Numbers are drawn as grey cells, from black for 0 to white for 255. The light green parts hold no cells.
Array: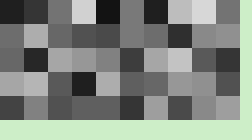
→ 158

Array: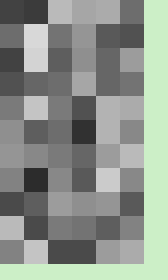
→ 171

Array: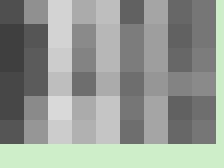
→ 118

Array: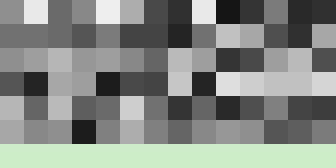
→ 122

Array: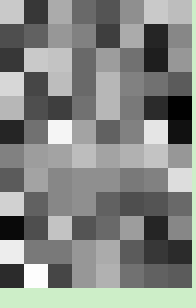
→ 91
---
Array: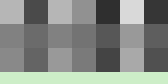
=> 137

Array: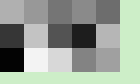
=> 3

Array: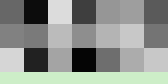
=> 214

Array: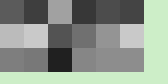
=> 126

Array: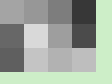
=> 95

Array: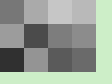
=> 48

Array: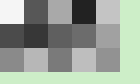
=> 138

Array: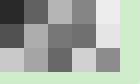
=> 201
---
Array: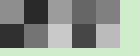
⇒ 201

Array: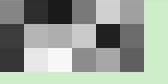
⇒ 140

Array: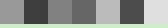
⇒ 187

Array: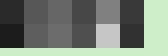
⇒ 79

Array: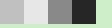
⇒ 231

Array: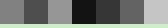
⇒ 54
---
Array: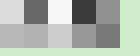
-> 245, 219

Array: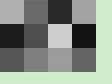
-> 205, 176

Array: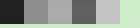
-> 196, 170

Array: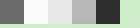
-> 251, 231

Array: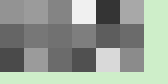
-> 240, 217

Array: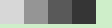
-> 215, 149
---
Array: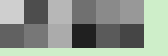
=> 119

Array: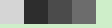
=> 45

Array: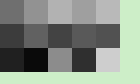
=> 10

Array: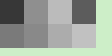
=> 137

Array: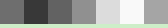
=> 56

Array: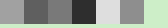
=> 95
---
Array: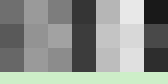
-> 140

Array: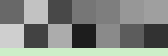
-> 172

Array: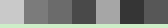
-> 107

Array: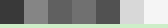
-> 96

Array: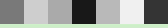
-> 170

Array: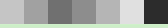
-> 112

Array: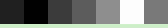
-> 59
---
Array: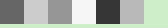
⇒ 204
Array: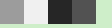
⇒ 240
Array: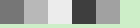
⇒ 184
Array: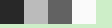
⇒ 187
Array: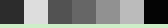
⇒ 221
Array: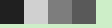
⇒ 208
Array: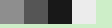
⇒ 85
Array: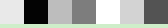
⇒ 3
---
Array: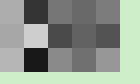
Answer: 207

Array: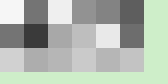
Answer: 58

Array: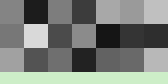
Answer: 217

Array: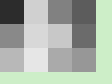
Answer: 216

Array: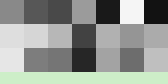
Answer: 214

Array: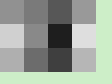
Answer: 137

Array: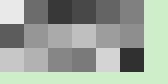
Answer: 150

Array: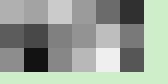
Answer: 72

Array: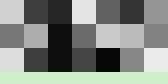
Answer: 173
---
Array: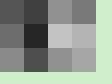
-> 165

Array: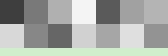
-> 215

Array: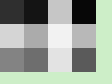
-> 213

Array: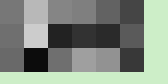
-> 159

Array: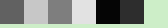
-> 126

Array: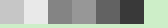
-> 151
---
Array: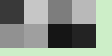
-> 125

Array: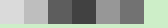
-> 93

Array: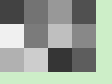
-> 152

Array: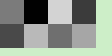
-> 211

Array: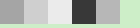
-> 235

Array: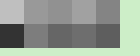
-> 145

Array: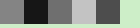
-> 111

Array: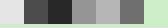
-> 39

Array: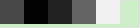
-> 34
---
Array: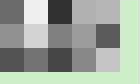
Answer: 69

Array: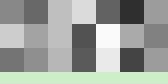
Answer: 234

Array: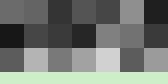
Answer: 209

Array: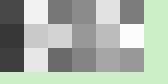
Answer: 132

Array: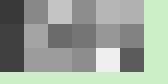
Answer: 142

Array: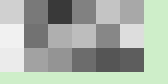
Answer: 108
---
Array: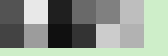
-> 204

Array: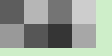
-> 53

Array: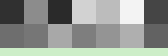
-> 175

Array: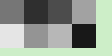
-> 183

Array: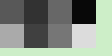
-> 118

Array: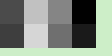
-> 111

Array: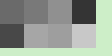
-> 158

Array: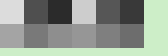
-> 127
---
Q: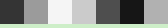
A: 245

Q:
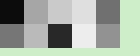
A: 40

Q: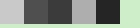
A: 59

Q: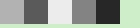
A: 236

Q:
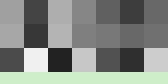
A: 34

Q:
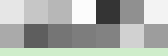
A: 116
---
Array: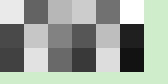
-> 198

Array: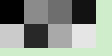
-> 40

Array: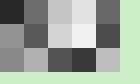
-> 89

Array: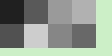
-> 205

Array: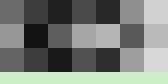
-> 19

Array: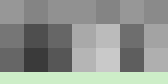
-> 78
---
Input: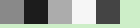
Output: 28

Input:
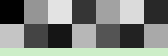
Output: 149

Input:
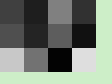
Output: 30

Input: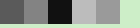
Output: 131

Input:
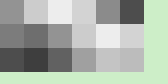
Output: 204

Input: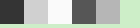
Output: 208

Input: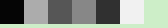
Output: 172

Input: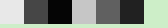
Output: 70

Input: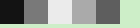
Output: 121

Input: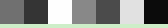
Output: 52
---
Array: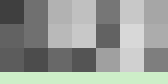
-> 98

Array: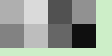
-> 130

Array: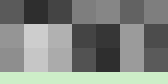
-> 149

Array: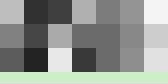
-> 129

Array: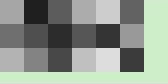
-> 111

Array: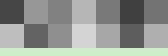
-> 190

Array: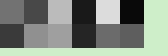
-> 58
